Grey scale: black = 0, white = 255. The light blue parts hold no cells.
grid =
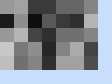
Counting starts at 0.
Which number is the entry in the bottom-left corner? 190
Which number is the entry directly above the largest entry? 152
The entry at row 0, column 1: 161
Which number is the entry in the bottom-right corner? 78
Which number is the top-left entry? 152
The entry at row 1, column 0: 26
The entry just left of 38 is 142
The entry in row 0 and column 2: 58
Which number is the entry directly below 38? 47

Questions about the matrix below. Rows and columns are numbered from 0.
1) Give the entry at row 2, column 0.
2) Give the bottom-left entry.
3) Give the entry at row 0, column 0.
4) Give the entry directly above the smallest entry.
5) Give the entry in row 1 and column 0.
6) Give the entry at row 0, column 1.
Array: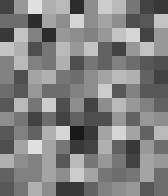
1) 56
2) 87
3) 66
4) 98
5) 109
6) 152

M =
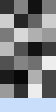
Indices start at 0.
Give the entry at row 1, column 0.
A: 206
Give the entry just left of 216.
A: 122
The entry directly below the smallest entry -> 49
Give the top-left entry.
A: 49
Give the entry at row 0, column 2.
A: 17
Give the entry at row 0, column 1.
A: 132

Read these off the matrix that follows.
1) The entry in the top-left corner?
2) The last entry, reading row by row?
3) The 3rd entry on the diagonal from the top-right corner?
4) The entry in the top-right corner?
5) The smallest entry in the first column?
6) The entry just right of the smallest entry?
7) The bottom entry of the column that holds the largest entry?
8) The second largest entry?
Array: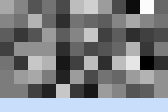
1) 168
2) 145
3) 46
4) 103
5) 64
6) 46
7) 93
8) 230

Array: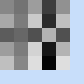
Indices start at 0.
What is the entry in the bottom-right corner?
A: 222
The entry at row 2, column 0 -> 92
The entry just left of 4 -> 222
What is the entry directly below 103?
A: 124
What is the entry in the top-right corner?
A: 145
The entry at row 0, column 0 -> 135
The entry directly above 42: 61

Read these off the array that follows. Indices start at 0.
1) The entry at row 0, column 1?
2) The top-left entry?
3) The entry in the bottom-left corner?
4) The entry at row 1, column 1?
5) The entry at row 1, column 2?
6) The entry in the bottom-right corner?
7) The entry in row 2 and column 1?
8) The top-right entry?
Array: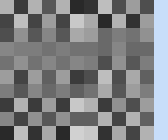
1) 59
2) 178
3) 41
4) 190
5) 68
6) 178
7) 145
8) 78

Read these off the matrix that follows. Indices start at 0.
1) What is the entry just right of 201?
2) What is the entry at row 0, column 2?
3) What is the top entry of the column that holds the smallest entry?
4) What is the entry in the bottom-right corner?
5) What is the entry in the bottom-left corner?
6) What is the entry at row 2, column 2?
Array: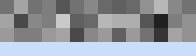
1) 96
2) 114
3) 183
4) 145
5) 154
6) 126

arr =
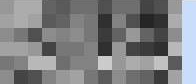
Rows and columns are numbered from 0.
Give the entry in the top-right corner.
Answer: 152
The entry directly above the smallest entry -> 68
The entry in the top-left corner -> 152
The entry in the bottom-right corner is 162
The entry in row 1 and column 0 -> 162
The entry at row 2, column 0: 140
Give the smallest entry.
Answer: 37
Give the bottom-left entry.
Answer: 140
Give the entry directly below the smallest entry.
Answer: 99
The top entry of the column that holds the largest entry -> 80
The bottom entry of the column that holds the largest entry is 90
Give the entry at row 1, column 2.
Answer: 162
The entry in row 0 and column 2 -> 172
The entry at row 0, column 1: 172
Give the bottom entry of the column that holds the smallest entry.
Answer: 99
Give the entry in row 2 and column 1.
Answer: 119
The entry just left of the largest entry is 130
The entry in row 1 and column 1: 172

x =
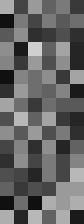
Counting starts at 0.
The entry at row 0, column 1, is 69
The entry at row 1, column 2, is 69
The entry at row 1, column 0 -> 16
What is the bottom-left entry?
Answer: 174
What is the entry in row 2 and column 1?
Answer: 142
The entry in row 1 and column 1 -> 122
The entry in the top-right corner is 57
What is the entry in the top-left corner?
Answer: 174
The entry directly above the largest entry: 47
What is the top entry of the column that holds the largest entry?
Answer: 154
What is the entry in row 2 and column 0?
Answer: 89
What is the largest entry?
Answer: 207
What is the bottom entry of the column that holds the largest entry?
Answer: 184
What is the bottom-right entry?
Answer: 26

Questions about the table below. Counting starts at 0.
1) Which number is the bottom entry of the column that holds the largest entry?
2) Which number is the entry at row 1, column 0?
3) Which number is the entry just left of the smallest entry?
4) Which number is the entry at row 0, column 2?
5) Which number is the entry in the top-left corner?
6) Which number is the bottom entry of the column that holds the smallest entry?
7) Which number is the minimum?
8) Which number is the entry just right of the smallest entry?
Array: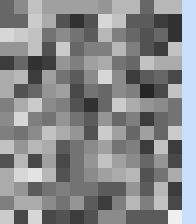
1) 239
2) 103
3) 127
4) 194
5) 103
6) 91
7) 38
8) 72
